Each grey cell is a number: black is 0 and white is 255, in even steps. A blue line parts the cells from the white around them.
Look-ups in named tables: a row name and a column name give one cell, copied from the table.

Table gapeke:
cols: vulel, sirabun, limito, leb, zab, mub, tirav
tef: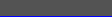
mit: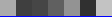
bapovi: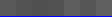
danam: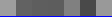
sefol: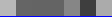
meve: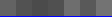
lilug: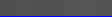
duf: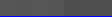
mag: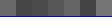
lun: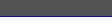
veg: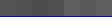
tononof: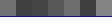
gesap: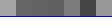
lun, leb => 83
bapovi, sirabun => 83
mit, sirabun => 63
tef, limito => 83
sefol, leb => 100
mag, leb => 87
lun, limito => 83
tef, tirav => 83
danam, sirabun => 98
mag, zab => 101
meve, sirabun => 82
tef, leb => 83
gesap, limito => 99
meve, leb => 80
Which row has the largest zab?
mit

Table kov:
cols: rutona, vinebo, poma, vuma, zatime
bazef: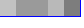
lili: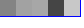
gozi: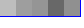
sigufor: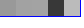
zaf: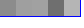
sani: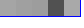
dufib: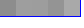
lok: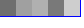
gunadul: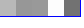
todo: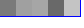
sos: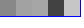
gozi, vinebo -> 158
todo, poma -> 166
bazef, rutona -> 194
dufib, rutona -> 141
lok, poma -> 176
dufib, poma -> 157
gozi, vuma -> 104
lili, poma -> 167
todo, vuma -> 105
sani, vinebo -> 160
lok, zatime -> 206
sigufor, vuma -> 56
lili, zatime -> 200
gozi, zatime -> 144
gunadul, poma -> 153
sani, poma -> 157

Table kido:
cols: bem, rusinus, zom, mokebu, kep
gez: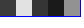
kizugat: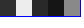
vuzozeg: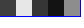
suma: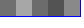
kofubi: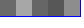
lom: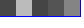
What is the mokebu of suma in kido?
83
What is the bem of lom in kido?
70
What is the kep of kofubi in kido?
140
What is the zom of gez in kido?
53
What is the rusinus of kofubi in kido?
167
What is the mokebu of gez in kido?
25
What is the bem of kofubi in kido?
105

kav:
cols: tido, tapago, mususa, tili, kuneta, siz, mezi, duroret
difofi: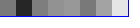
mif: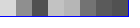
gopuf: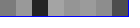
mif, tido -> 217
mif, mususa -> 80
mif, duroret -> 81
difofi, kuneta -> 152
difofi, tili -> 146
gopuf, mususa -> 36
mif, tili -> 194
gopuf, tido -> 124
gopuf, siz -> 155
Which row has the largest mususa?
difofi

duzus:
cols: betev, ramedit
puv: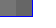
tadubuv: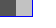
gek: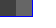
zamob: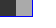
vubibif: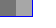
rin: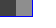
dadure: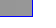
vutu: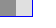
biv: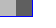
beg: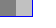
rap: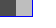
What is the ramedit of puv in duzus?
102
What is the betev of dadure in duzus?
150
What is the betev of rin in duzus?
65
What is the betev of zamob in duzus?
52
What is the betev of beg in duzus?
128
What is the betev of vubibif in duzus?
117
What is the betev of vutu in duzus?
143
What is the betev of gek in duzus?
64
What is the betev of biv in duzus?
187
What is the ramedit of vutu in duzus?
224
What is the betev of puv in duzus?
117
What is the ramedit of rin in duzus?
142
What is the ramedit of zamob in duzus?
170
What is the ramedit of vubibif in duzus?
167
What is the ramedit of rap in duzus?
190
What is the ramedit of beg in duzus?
193
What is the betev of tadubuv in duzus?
84
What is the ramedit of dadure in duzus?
151
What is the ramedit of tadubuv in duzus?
194
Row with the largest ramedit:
vutu

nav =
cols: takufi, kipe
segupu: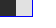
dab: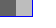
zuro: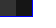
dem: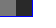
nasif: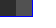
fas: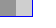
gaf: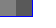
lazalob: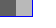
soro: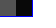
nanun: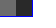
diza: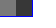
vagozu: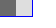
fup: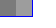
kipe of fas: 207
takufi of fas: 149
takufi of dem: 120
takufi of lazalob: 96
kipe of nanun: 41
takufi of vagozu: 106
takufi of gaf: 129

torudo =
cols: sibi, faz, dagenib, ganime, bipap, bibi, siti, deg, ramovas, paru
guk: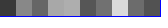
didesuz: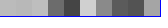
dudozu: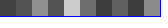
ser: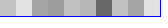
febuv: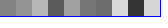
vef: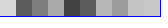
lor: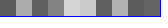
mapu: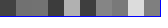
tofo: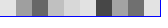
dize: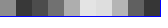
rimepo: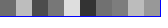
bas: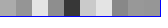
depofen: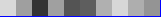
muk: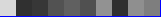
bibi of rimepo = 51
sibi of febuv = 132
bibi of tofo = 226
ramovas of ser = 166
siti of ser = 103
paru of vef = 199
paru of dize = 54
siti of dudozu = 62
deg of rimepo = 125
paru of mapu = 127
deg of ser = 193
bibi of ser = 183
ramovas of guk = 108
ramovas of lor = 92
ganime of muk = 82
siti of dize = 222
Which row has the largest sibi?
tofo

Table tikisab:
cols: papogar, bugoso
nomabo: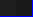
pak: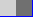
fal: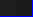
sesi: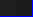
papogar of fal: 30
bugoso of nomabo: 25
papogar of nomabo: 30
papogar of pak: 210
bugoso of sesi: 27
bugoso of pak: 112
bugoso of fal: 26
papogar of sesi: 31

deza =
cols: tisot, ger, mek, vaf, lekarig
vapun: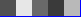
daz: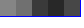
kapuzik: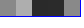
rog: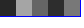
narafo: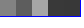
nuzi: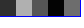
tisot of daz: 133
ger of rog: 165
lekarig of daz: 71
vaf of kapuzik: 43
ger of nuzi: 176
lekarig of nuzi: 109
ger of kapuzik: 174
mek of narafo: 166
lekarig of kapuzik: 137
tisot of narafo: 130
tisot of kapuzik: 137
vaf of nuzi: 3
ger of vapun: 231
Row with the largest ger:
vapun

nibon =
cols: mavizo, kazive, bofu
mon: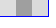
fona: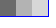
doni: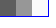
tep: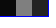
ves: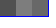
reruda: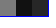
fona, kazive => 179
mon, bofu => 218
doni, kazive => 151
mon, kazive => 159
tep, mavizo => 9
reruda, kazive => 17
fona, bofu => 215
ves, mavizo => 81
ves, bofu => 104
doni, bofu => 250
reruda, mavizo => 123
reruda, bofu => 39
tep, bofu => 34
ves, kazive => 125
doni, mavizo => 94
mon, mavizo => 222
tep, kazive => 127
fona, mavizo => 107

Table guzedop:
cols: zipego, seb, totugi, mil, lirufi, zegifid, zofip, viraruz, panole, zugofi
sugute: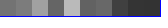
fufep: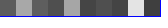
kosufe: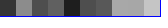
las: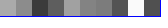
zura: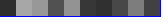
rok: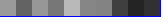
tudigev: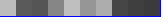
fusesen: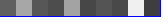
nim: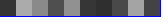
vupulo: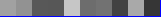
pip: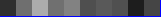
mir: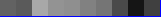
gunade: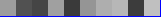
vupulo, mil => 87
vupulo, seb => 146
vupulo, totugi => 88
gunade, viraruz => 183
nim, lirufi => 145
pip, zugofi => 69
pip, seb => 111
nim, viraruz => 73
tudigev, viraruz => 70
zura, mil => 81
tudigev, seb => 90
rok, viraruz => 63
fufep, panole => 228
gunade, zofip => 174
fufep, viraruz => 68
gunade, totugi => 69
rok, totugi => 151
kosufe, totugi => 78

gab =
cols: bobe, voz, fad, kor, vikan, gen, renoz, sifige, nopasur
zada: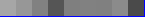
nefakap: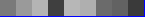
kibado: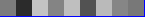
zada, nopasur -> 74
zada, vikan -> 127
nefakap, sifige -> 98
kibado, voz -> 43
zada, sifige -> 139
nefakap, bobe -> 122
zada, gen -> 129
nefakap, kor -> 63
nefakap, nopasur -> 58
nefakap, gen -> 175
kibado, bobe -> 124
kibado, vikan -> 191
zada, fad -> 129
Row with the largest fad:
kibado

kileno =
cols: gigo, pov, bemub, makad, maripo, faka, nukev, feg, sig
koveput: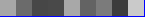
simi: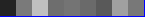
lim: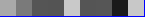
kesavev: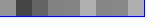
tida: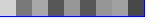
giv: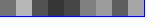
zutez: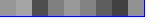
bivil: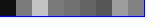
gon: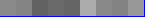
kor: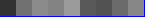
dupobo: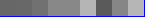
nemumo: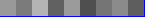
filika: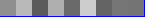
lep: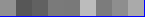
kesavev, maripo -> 132
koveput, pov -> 107
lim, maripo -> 201
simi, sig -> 120
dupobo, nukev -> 90
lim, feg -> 26
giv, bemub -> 82
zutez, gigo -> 151
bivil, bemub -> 195
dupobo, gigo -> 103
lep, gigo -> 145
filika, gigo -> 143

